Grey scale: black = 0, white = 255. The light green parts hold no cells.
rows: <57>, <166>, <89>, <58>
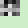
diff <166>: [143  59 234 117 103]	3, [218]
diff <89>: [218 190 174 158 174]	1, [203]
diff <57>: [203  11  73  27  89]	1, [190]
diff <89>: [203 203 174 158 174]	2, [190]
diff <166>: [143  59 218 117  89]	5, [103]
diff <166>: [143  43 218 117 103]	2, [59]
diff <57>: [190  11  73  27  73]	5, [89]

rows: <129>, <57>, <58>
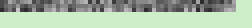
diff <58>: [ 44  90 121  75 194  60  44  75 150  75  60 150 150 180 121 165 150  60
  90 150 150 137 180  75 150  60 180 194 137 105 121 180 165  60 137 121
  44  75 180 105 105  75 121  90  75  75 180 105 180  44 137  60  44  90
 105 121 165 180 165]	23, [165]
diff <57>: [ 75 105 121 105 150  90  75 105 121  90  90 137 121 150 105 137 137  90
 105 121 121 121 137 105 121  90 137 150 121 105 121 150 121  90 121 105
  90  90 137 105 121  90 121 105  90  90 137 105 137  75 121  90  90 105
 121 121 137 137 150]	46, [105]

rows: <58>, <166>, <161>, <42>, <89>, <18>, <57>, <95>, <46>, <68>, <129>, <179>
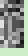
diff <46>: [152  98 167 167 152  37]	3, [152]
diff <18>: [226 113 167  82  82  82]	6, [67]
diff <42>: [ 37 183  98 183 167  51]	1, [51]
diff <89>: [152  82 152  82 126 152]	2, [98]
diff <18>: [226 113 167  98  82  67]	4, [82]

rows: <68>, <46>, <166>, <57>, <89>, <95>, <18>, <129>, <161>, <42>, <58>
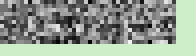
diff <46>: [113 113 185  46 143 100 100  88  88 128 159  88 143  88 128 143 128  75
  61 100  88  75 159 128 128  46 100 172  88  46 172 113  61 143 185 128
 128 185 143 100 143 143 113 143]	12, [100]
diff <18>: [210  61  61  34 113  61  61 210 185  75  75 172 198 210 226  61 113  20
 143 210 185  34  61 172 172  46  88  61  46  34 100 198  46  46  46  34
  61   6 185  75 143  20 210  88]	22, [46]
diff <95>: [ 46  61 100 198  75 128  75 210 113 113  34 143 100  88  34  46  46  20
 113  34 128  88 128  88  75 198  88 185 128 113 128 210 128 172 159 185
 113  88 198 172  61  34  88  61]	43, [100]
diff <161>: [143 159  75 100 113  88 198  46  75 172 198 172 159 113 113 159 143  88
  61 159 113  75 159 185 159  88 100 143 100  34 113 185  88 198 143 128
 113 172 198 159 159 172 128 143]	8, [61]

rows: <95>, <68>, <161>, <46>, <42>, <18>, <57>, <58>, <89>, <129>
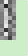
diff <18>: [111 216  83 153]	1, [124]
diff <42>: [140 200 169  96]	1, [124]

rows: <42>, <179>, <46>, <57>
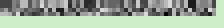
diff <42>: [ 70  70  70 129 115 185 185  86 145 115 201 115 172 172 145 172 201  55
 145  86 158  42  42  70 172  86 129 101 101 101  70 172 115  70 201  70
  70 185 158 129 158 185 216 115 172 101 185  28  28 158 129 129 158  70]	24, [55]
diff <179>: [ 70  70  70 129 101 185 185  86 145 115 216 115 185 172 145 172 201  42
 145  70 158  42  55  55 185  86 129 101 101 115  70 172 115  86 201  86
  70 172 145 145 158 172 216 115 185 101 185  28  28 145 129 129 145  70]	42, [185]
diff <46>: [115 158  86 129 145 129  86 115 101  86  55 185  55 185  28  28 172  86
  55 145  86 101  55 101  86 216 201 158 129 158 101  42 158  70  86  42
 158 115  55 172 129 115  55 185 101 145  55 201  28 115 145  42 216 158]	49, [42]
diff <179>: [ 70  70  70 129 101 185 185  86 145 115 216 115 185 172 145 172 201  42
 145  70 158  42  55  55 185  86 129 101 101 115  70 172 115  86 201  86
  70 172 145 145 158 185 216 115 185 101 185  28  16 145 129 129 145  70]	49, [28]
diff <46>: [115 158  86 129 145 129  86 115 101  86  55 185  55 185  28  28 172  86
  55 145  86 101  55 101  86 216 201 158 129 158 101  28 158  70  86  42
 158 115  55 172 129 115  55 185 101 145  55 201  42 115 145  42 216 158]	32, [42]
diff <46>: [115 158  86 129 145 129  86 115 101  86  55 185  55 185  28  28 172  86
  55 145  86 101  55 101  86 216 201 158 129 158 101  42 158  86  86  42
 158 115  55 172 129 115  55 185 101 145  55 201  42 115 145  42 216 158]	34, [70]
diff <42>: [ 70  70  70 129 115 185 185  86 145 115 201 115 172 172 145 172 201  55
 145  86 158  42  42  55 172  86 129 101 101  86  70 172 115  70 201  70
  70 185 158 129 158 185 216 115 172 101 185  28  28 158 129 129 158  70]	30, [101]

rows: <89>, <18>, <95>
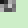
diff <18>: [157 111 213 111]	3, [198]
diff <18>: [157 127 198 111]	2, [111]

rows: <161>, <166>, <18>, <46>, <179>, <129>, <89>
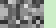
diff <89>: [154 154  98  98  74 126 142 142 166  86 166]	7, [126]
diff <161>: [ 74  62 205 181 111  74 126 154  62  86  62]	1, [86]

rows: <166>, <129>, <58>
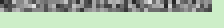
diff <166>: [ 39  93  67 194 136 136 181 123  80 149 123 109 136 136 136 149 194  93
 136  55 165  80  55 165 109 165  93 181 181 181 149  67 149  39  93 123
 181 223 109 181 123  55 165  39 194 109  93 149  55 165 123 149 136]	29, [165]
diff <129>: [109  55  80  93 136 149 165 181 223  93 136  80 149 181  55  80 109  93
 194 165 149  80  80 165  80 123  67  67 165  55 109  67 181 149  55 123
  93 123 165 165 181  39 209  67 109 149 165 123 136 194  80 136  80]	52, [149]
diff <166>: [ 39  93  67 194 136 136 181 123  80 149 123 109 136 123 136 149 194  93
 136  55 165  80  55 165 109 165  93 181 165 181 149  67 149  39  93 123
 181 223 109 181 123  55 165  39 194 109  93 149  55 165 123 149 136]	14, [136]
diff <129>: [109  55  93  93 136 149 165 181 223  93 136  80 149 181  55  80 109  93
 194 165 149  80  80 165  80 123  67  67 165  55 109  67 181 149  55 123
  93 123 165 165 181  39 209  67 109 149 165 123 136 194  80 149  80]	3, [80]
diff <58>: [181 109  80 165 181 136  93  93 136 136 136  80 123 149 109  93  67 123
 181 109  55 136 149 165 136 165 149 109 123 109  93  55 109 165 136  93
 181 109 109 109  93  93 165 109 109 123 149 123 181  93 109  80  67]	19, [165]
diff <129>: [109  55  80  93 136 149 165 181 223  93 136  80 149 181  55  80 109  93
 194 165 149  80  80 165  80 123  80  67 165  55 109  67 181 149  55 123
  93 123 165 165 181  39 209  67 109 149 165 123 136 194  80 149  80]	27, [67]
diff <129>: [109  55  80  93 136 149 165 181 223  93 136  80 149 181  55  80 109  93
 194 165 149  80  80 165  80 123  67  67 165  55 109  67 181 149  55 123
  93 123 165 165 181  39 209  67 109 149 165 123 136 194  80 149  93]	53, [80]

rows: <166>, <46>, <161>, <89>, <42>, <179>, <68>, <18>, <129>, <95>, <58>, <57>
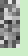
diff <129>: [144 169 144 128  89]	5, [103]
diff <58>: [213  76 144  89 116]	2, [63]
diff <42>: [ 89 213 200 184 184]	3, [213]
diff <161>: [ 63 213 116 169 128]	4, [184]
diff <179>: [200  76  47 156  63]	5, [76]
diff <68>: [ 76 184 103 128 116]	5, [128]

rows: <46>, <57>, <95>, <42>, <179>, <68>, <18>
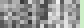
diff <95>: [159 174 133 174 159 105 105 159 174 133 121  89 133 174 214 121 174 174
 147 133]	4, [159]
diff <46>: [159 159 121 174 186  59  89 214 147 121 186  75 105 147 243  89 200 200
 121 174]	5, [174]
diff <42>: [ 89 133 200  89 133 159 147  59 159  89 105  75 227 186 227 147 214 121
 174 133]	10, [105]
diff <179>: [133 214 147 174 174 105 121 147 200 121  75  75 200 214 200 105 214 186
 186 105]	10, [133]
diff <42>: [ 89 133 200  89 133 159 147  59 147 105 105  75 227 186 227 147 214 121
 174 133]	9, [159]

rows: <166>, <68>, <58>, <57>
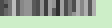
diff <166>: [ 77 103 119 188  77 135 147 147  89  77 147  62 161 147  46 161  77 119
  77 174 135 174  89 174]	5, [89]
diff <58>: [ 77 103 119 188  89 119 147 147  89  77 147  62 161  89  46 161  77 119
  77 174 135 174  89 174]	6, [135]
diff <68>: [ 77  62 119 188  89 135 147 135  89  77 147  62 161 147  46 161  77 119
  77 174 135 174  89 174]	8, [147]

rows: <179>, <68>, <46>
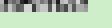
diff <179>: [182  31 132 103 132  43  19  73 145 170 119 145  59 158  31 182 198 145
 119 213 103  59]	18, [132]
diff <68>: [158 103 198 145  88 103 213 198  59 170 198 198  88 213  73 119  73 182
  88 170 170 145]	8, [213]
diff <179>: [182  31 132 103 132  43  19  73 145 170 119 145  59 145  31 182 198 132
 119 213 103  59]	14, [158]
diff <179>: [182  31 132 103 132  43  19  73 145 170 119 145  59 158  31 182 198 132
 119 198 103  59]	20, [213]
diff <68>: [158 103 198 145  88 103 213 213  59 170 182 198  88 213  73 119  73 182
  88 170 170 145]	11, [198]
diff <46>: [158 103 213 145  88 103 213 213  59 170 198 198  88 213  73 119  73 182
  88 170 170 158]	3, [198]
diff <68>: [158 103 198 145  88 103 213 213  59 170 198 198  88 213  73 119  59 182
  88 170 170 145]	17, [73]

